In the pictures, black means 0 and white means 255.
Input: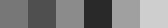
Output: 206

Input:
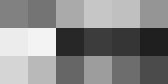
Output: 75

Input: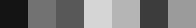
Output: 155

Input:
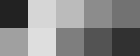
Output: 49

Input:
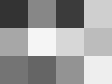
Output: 238

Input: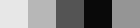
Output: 149

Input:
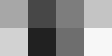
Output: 247

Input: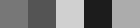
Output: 172
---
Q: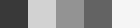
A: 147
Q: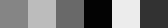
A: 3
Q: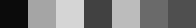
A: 188
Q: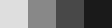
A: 136
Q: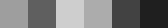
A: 172
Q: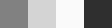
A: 212
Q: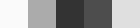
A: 51
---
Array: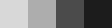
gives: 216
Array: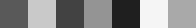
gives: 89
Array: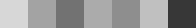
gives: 215
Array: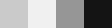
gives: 202
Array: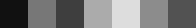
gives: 17
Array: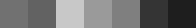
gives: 113
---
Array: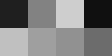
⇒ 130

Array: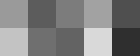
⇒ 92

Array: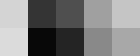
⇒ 52

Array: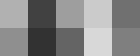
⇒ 65

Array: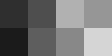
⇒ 78

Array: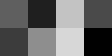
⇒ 31

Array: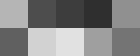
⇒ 77

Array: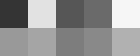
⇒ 226

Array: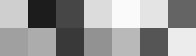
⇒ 28
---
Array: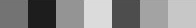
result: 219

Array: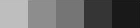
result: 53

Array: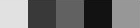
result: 18

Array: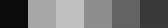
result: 142

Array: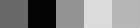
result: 219

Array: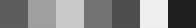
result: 114

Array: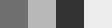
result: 236

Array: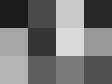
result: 41

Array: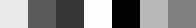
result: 254
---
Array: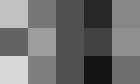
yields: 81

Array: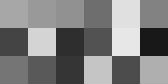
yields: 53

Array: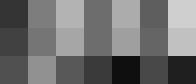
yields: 88

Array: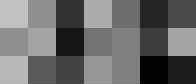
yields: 67

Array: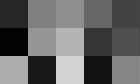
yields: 210

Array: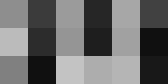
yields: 195

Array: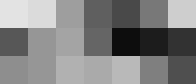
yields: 177
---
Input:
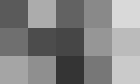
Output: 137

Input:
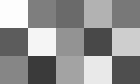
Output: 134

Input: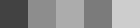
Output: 141

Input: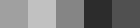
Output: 133

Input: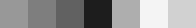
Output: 152

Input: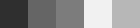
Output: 124
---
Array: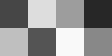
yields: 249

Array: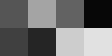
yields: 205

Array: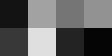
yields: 35

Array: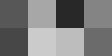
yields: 189

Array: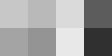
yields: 232

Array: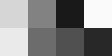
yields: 80
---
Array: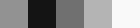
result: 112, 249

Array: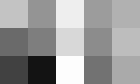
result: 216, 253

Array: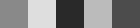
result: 41, 222

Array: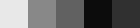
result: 97, 232

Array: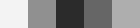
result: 43, 243

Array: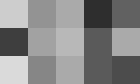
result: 184, 218

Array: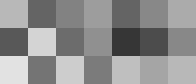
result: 144, 226

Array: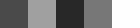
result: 40, 254
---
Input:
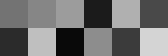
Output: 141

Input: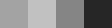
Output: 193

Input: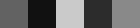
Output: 202

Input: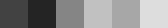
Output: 193

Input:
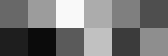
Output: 193

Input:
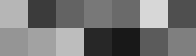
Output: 24

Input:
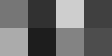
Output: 29

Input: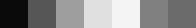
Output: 244

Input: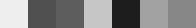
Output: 29

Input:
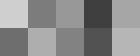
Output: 130
